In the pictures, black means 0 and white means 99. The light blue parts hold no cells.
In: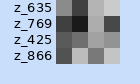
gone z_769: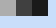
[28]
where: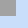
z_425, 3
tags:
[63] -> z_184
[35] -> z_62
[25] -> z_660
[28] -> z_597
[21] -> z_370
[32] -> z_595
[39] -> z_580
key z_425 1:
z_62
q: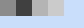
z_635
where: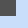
z_866, 1
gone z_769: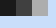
[28]

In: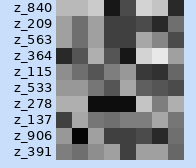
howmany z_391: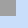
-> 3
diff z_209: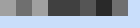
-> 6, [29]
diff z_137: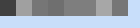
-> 2, [65]
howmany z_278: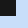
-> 0

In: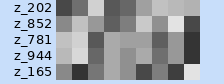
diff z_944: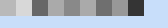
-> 5, [56]
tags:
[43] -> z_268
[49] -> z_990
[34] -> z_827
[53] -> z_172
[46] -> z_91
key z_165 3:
z_91

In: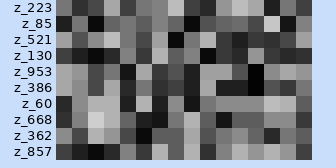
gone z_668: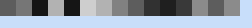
[39]
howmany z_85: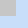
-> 1
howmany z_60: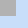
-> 4
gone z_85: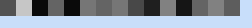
[42]
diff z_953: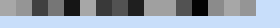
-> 3, [28]

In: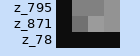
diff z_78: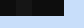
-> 2, [5]
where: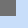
z_871, 2
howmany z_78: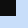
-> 4
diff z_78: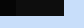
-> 1, [5]

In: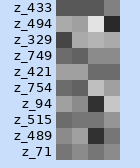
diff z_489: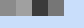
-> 3, [19]
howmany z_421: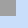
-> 2
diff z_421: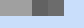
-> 3, [42]
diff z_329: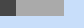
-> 3, [70]
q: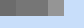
z_515
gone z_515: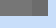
[58]
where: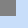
z_433, 4

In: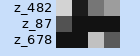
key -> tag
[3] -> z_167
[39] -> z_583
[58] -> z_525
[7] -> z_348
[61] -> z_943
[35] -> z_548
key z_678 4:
z_548
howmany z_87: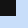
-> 3
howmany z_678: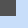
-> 0

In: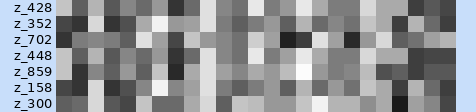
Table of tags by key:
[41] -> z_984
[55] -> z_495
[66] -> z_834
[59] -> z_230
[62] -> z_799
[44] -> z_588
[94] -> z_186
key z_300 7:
z_984
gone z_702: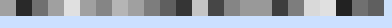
[80]
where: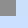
z_300, 20
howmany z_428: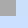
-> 3

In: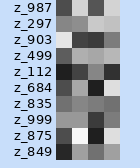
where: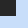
z_849, 1
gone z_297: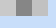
[55]

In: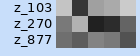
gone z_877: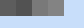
[43]
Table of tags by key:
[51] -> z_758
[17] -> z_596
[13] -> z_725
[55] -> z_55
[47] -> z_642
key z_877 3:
z_758
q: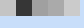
z_103

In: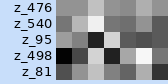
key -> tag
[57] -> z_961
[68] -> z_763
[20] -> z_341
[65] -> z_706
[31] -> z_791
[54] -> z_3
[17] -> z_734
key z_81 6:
z_763
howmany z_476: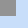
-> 4
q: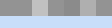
z_476
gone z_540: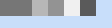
[43]

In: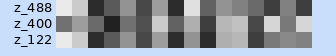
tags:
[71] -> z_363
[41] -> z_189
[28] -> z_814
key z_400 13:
z_814
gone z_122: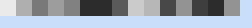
[53]

